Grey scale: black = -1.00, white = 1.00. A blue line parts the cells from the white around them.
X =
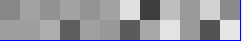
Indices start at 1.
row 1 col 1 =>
0.06
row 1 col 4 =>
0.27
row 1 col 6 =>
0.27
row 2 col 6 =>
0.19
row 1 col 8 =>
-0.51
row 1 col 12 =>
0.08

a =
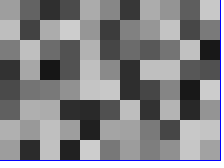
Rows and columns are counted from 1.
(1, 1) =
0.24
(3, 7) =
-0.16
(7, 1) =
0.38
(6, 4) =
-0.65
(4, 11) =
-0.37
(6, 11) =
0.16
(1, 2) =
-0.22
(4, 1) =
-0.61
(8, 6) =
-0.06
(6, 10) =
-0.69
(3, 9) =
-0.09
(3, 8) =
-0.31
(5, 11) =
0.60
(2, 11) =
-0.04
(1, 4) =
-0.41
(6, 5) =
-0.68
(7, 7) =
0.27
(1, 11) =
0.57
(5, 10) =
-0.81
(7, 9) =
-0.45
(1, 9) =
0.16
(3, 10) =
0.51
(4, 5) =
0.50
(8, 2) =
-0.66
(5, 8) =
-0.45
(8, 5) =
0.61
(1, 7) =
-0.57
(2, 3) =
0.35

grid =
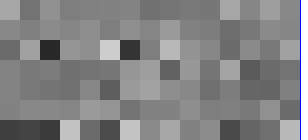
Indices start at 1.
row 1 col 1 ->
0.31
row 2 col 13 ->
-0.06
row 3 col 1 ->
-0.16
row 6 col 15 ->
-0.15
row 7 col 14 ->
-0.13
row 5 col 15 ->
0.00
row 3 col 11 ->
0.06
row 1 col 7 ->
0.03
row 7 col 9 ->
0.31
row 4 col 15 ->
-0.10
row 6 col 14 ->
0.13
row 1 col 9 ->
-0.08
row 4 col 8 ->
0.24
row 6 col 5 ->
0.21
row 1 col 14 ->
0.24
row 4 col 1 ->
0.03
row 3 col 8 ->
-0.01
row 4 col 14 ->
-0.15
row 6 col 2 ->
0.07
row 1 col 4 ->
-0.01
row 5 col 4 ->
-0.11
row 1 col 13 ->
0.05
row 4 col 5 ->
-0.09
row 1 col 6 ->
0.02
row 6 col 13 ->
-0.05
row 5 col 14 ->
-0.21
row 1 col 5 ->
0.01
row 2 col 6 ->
-0.01
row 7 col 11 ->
0.10
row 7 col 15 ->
0.45
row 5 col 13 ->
-0.20
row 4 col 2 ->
-0.05
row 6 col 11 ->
-0.01

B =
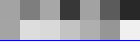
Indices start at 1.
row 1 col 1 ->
0.28
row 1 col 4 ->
-0.57
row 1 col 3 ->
0.31
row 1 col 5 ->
0.27

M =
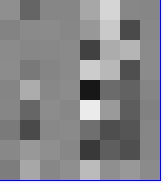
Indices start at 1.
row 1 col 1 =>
0.12
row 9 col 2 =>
0.31
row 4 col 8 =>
0.09
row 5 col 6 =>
-0.16
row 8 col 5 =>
-0.55
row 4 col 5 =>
0.60
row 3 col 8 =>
0.09
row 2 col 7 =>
-0.42
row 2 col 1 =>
0.03
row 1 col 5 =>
0.31
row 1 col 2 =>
-0.21
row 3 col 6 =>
0.35
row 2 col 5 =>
0.19
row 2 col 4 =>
0.06
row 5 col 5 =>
-0.82
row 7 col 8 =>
0.05
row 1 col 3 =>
0.05
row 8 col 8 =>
0.05
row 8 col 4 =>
0.06
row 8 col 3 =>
0.12
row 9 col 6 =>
0.12
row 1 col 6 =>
0.67

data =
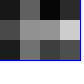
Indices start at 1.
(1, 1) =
-0.82
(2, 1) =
-0.43
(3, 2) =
-0.11

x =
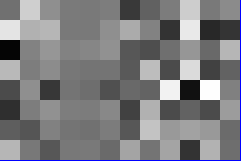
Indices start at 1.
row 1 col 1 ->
-0.12
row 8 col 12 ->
-0.14
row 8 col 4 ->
-0.06
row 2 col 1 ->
0.79
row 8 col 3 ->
-0.32
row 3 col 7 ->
-0.32
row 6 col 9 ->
-0.41
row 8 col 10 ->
-0.60
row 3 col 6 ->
0.14
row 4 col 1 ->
0.45
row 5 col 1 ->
-0.41
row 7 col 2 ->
-0.33
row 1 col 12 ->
0.09
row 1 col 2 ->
0.62
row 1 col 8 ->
-0.24
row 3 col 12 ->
0.43
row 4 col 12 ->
-0.23
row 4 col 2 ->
-0.02
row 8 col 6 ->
-0.17
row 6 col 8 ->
0.39
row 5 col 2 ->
0.12
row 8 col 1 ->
0.43
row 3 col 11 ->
-0.18
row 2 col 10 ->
0.83
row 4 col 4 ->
-0.07
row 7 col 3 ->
0.01
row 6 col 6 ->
0.07
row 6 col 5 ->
-0.03

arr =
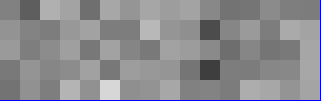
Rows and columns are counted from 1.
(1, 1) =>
0.01
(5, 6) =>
0.69
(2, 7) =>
-0.02
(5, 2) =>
0.14
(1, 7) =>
0.17
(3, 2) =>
-0.01
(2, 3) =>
-0.02
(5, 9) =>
0.31
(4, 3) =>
0.05
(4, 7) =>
0.23
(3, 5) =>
-0.06
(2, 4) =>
0.19
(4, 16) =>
0.31
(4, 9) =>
0.17
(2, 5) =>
0.27
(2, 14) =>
-0.02
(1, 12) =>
-0.10
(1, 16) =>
-0.03
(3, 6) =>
0.27
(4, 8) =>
0.19
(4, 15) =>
0.07
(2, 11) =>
-0.40
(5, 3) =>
-0.01
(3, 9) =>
0.27
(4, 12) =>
-0.02

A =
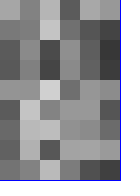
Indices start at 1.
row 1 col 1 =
0.30
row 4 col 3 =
-0.46
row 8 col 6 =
0.21
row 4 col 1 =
-0.30
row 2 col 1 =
-0.05
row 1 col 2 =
0.02
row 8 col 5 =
0.29
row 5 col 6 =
0.10
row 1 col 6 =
0.19
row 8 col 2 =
0.39
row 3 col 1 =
-0.29
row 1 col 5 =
0.32
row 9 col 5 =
-0.37
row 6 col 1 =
-0.29
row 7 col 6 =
-0.16
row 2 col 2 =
-0.02
